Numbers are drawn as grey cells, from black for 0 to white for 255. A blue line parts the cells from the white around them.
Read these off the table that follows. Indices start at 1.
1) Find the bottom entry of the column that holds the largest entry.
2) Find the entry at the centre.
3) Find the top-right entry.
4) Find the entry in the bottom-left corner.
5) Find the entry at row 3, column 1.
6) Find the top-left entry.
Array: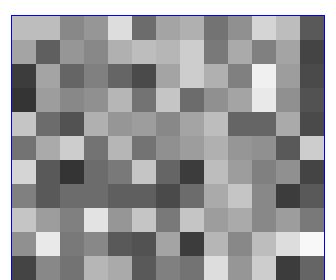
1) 101
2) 144
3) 89
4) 68
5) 60
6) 189

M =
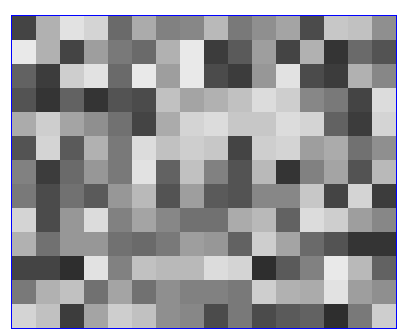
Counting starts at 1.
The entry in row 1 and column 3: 226
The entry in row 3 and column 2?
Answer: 60
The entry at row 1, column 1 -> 68
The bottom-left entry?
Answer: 212
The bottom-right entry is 206
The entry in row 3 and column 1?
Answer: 98
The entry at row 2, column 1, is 233
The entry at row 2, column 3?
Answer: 68
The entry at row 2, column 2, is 177
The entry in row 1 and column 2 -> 177
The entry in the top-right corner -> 143

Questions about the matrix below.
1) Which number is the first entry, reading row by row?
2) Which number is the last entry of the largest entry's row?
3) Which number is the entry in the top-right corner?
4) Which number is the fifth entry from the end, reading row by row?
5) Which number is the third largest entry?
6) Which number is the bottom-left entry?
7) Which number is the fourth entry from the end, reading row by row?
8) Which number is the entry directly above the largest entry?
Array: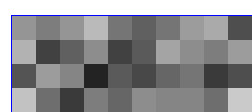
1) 149
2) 202
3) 78
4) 141
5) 186
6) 194
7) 133
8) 78

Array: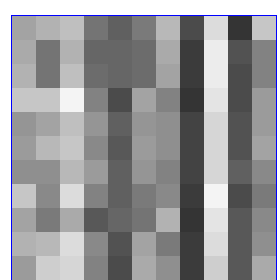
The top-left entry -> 163
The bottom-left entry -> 155
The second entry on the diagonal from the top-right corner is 82
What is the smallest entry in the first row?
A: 52
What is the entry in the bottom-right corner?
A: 170
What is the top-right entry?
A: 198
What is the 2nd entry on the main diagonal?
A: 116
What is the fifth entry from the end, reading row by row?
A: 143
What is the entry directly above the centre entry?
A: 149
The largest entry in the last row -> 214
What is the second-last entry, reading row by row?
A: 88
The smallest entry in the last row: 59
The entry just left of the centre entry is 88
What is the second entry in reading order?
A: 178
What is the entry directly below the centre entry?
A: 149
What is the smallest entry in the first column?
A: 143
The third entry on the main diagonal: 191
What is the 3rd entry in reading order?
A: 191
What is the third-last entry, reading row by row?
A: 206

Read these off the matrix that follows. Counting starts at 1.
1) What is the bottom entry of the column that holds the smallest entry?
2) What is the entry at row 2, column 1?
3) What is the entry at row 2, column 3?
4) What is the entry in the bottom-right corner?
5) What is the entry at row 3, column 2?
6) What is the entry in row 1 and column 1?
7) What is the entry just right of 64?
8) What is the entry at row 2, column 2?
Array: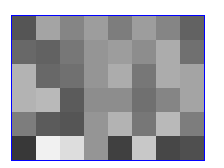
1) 56
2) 104
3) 119
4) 79
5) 104
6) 85
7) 200
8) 98

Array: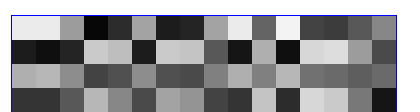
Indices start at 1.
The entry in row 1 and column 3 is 156
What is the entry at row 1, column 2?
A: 235
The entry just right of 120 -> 21
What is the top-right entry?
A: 135
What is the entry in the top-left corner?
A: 235
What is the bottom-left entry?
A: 52
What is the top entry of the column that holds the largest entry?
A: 243
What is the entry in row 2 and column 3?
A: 36
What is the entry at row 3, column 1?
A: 175
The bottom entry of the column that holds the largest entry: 44
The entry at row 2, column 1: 28
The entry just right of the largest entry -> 67

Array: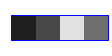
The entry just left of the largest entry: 71
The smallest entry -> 30
